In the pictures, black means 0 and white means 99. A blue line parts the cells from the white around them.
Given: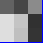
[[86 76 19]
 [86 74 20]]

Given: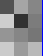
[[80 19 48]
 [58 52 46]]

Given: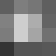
[[50 80 67]
 [48 80 64]]

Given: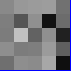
[[49 33 56]
 [48 75 38]]

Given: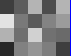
[[88 47 35]
 [69 43 81]]

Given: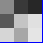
[[34 76 87]
 [83 65 89]]

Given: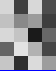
[[75 53 60]
 [84 76 10]]
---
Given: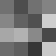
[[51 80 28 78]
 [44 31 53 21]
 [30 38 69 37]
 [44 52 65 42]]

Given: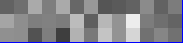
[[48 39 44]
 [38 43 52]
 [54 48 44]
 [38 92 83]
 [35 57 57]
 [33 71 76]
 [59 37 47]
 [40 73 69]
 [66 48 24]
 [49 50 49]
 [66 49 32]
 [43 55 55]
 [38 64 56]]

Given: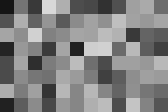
[[42 64 35 25 72 60 41 33]
 [66 59 39 36 59 62 46 51]
 [62 63 22 72 62 55 56 76]
 [31 74 69 41 62 36 39 30]
 [19 56 73 81 29 25 52 73]
 [28 63 63 80 43 48 71 68]
 [30 54 64 13 73 60 52 52]
 [68 35 54 64 54 66 71 59]
 [84 58 50 23 48 44 20 28]
 [22 38 81 51 18 46 62 54]
 [45 68 55 59 64 54 48 36]
 [ 8 32 64 14 29 29 67 13]]

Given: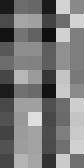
[[53 82 49 49 49 47 54 80 76 78 81 43]
 [82 42 81 56 56 76 78 42 41 49 43 79]
 [10 26  6 36 37 21  7 31 28 30 29 19]
 [40 62 38 55 50 60 41 62 86 63 63 64]
 [42 64 45 55 51 71 44 62 59 60 61 70]
 [10 29  7 34 42 27 11 28 32 26 32 27]]

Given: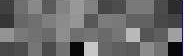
[[17 26 62  3]
 [29 28 37 45]
 [47 38 33 54]
 [47 38 72 35]
 [30 47 46 37]
 [27 48 41 40]
 [50 34 45 77]
 [59 58 43  3]
 [51 54 55 44]
 [35 49 41 29]
 [53 43 44 46]
 [43 40 47 30]
 [25 21 57 28]]

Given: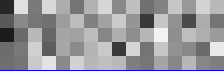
[[72 45 60 91 49]
 [82 67 68 41 52]
 [59 29 74 53 71]
 [77 57 55 57 52]
 [51 77 94 77 64]
 [44 22 71 45 46]
 [74 58 55 83 49]
 [53 79 68 22 72]
 [83 63 52 78 74]
 [69 50 73 70 71]
 [45 73 63 54 81]
 [67 61 64 65 53]
 [84 44 40 36 88]
 [47 46 72 81 78]
 [87 53 41 47 45]
 [15 34 11 42 43]]

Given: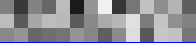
[[37 51 46]
 [70 56 75]
 [55 76 77]
 [75 48 34]
 [46 87 86]
 [21 71 54]
 [93 66 37]
 [58 53 52]
 [10 35 58]
 [73 72 45]
 [40 73 43]
 [51 65 40]
 [22 35 58]
 [50 73 53]]

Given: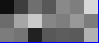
[[84 48 69]
 [49 59 35]
 [53 49 36]
 [34 52 34]
 [43 78 13]
 [24 64 45]
 [ 6 42 48]]

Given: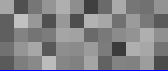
[[57 35 56 45 29]
 [44 47 68 65 61]
 [46 60 57 68 50]
 [66 44 54 23 51]
 [41 65 47 48 38]
 [25 69 41 60 64]
 [55 30 63 54 50]
 [68 59 64 55 52]
 [58 31 48 34 73]
 [46 59 45 65 53]
 [31 75 51 58 49]
 [65 37 37 44 35]]
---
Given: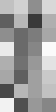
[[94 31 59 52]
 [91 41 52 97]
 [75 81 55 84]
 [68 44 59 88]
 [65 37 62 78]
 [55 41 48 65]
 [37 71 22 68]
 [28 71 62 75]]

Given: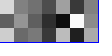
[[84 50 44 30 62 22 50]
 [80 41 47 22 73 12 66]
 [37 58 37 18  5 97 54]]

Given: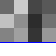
[[75 55 17 44]
 [51 62 20 59]
 [41 79 27 34]]

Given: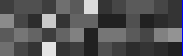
[[54 27 17 78 20 39 39 13 13 31 13 17 20]
 [43 27 20 88 20 24 13 31 24 17 20 17 13]
 [35 46 39 24 39 50 13 46 46 35 27 50 57]
 [24 31 31 24 43 35 85 20 27 35 35 27 20]]

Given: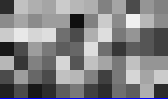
[[79 90 83 86 43 29 68 86 47 58 33 25]
 [71 21 50 40 83 33 75 64 47 75 58 58]
 [54 64 54 61 61  6 50 79 54 93 71 54]
 [29 61 40 29 75 71 50 25 47 83 64 79]
 [17 75 68 64 79 71 68 50 64 29 58 50]
 [13 29  9 17 36 47 25 17 43 36 68 17]
 [ 9 29 61 47 36 40 86 43 21 36 33 25]]

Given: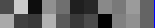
[[66 25 22 69 35 22 29  1 50 56 39]
 [29 79  5 56 43 12 15 53 47 60 39]]
